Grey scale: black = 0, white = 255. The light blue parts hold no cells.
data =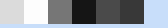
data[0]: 219
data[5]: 56
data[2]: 118

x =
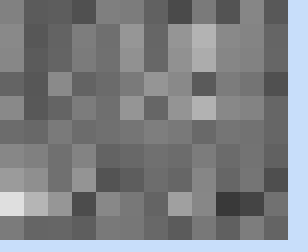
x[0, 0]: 129
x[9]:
[123, 101, 102, 94, 121, 119, 104, 91, 120, 96, 125, 100]
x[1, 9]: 137
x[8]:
[223, 181, 150, 76, 136, 120, 100, 160, 135, 57, 68, 113]
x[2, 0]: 135
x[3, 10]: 116
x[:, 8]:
[122, 179, 172, 90, 178, 105, 124, 134, 135, 120]
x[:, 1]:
[91, 87, 91, 87, 88, 104, 128, 143, 181, 101]
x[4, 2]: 100
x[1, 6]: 102
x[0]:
[129, 91, 93, 80, 127, 124, 97, 74, 122, 83, 134, 88]
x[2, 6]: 103
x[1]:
[137, 87, 99, 125, 111, 150, 102, 149, 179, 137, 132, 101]
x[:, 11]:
[88, 101, 102, 80, 102, 102, 97, 78, 113, 100]
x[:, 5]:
[124, 150, 145, 122, 149, 117, 104, 93, 120, 119]
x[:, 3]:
[80, 125, 123, 99, 124, 108, 131, 148, 76, 94]
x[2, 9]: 134
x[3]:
[100, 87, 138, 99, 107, 122, 149, 137, 90, 124, 116, 80]
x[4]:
[137, 88, 100, 124, 111, 149, 102, 148, 178, 136, 131, 102]
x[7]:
[155, 143, 112, 148, 83, 93, 109, 102, 134, 102, 117, 78]

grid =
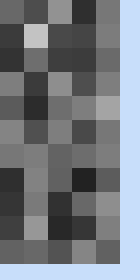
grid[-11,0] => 104
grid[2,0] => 51
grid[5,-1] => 119
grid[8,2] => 49
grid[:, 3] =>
[47, 69, 60, 78, 126, 73, 109, 34, 104, 54, 133]
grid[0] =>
[104, 77, 146, 47, 119]
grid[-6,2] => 126
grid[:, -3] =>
[146, 73, 62, 142, 110, 126, 99, 97, 49, 40, 83]
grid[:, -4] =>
[77, 195, 110, 59, 44, 80, 125, 130, 122, 151, 104]
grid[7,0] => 47

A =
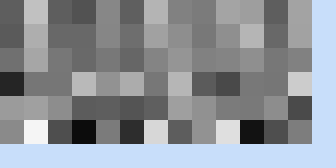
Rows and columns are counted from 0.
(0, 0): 94
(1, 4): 134
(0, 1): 193
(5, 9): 223
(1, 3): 104
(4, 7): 159
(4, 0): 155
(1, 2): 104
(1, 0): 90
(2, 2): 119
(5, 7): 93
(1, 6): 161
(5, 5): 45
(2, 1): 166
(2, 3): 105
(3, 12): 204
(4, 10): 121
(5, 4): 123
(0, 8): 123
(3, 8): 91
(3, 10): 120
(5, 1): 245
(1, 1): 174

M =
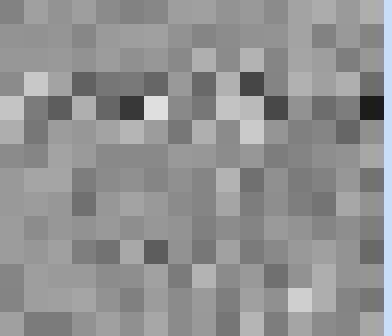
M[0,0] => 130
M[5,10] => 201
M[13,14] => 134
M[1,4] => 155
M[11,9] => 139
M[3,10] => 70
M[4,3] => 175
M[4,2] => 93
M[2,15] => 151
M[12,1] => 157
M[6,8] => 150
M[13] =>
[160, 122, 123, 146, 160, 143, 166, 139, 153, 117, 180, 125, 165, 139, 134, 166]
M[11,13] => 174
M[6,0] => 138
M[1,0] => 147
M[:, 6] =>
[135, 160, 151, 101, 222, 156, 137, 134, 152, 151, 93, 162, 156, 166]
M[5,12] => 128
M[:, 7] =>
[158, 145, 136, 152, 137, 119, 153, 144, 138, 148, 146, 123, 139, 139]
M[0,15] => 174
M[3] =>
[138, 200, 163, 97, 117, 121, 101, 152, 105, 177, 70, 132, 177, 159, 175, 108]
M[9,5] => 142
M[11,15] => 149
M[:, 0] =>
[130, 147, 150, 138, 197, 173, 138, 153, 153, 156, 156, 133, 132, 160]
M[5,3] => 150
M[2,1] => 151
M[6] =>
[138, 133, 163, 154, 137, 137, 137, 153, 150, 141, 151, 125, 132, 142, 146, 166]
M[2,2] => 152
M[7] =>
[153, 165, 165, 125, 138, 144, 134, 144, 133, 178, 113, 144, 122, 129, 151, 114]
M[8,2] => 151
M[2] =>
[150, 151, 152, 145, 156, 144, 151, 136, 175, 139, 178, 134, 164, 157, 127, 151]

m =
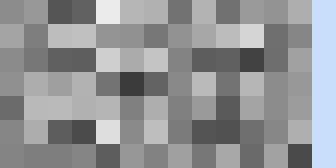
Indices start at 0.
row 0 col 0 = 140
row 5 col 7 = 123
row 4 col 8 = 154
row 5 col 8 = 84
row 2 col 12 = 161
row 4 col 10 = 164
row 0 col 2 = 85
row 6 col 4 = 93
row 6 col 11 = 162
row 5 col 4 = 222
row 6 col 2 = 126
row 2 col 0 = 139
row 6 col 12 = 74
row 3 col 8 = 186
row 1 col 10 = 213
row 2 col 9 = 96
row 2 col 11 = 110
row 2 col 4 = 207
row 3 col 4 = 115
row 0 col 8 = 179
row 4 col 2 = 186
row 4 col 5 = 128
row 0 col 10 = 154
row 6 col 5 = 151

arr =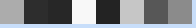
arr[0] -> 172
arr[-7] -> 45
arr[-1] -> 139

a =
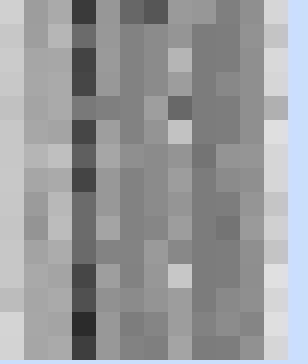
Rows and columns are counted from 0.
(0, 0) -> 208
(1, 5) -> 129
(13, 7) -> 156
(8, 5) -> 129
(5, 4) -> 158
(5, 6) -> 147
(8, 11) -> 197
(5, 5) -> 129
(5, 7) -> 194
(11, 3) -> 69
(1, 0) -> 199
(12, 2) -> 170
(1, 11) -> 195
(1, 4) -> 152
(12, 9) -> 137
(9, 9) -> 116
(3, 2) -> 170
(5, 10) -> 143
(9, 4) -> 164
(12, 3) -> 80
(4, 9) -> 125
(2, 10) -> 143
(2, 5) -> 129
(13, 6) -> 132
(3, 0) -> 200
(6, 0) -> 199
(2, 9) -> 125
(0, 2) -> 170
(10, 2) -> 171
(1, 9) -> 125
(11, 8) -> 124
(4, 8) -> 124
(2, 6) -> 139
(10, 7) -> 135
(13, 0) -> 212
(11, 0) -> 199
